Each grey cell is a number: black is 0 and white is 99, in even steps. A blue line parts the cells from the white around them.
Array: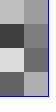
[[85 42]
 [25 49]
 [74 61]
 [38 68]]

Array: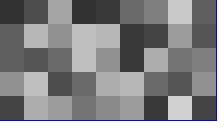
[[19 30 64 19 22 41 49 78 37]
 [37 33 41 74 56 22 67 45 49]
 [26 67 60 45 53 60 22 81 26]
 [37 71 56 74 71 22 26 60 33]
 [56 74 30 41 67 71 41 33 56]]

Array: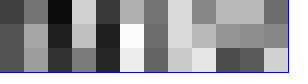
[[25 45  5 81 22 68 45 85 52 72 72 42]
 [32 61 19 48 15 92 39 78 89 29 35 81]
 [32 65 12 75 12 98 42 85 72 58 55 52]]

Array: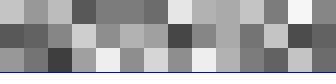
[[34 38 52 80 55 69 62 27 52 66 45 76 30 38]
 [59 45 24 62 92 55 83 55 92 69 48 38 76 42]
 [76 59 73 34 48 48 42 89 69 66 76 48 95 52]]

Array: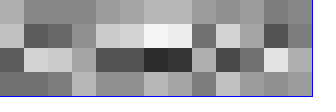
[[75 36 40 56 79 82 95 92 44 82 64 32 48]
 [44 44 48 71 56 56 71 64 48 75 60 56 60]
 [68 52 52 52 60 64 71 71 60 56 60 48 52]
 [36 82 79 64 32 32 17 21 68 28 44 88 68]]

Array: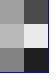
[[51 12]
 [62 29]
 [72 91]]

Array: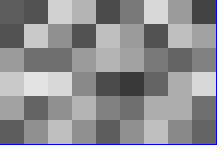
[[36 32 81 70 29 47 84 60 26]
 [63 39 56 70 50 43 67 67 43]
 [60 43 43 60 70 63 47 39 50]
 [36 56 74 56 36 56 74 53 39]
 [32 78 56 32 74 60 32 74 63]
 [78 88 84 53 29 22 39 67 84]]

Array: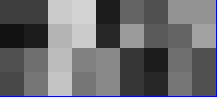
[[ 7 11 70 79 15 60 35 39 63]
 [24 24 79 82 11 39 31 57 57]
 [31 43 73 50 53 21 11 43 31]
 [28 46 76 46 53 21 15 46 31]]
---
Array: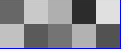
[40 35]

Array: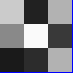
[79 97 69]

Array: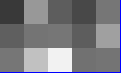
[22 45 94]

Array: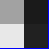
[63 13]

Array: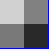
[81 16]

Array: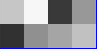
[77 56]
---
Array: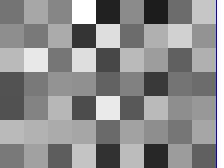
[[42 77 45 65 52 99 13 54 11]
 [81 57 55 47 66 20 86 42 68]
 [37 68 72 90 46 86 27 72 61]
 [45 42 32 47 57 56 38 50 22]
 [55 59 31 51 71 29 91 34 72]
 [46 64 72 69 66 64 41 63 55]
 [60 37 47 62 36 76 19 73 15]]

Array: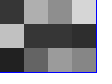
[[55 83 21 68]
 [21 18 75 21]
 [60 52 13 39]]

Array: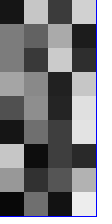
[[23 81  8 77]
 [66 11 48 38]
 [79 18 48 22]
 [13 77 64 53]
 [14 87 31 55]
 [24 88  8 43]
 [24 16 77  5]
 [33 69 59 19]
 [ 7 92  3 43]]

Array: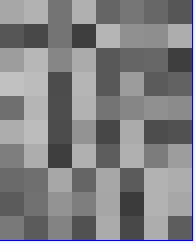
[[40 33 65 69 45 68 39 46]
 [55 67 33 28 45 24 70 56]
 [40 24 61 71 52 66 34 39]
 [35 38 75 73 29 70 34 60]
 [56 54 43 70 30 69 45 52]
 [30 31 67 73 29 57 27 66]
 [48 61 49 67 24 68 36 68]
 [69 67 41 43 65 39 65 35]
 [69 65 35 44 57 49 64 23]
 [67 36 47 35 51 31 66 28]]

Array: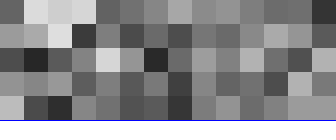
[[43 20 39 85 80 83 38 44 52 65 54 57 49 42]
 [58 35 60 66 86 23 49 29 41 30 46 41 53 66]
 [31 69 30 15 35 51 83 58 16 41 61 50 69 43]
 [69 47 57 52 59 36 49 34 47 25 52 39 44 30]
 [60 60 73 29 18 52 44 32 35 21 48 57 42 50]]

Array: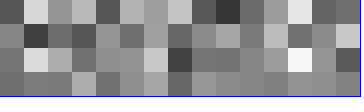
[[39 43 33 84 58 72 33 69 61 76 34 21 41 60 89]
 [54 78 52 25 42 33 58 43 62 40 54 65 47 73 44]
 [58 35 46 85 67 44 55 57 78 26 46 45 52 60 96]
 [55 51 43 48 47 67 44 55 65 40 59 54 52 50 57]]

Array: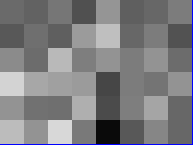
[[40 48 41 38 46 31 58 37]
 [48 32 34 43 37 60 74 40]
 [57 42 54 42 72 49 57 48]
 [45 57 82 65 62 60 27 48]
 [64 40 57 44 43 68 29 49]
 [52 40 73 57 84 47  4 34]]

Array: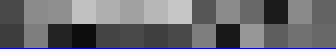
[[53 38 28 54 55 75 68 62 71 77 33 54 40 11]
 [44 40 24 49 14  5 26 28 25 28 49  9 59 36]]
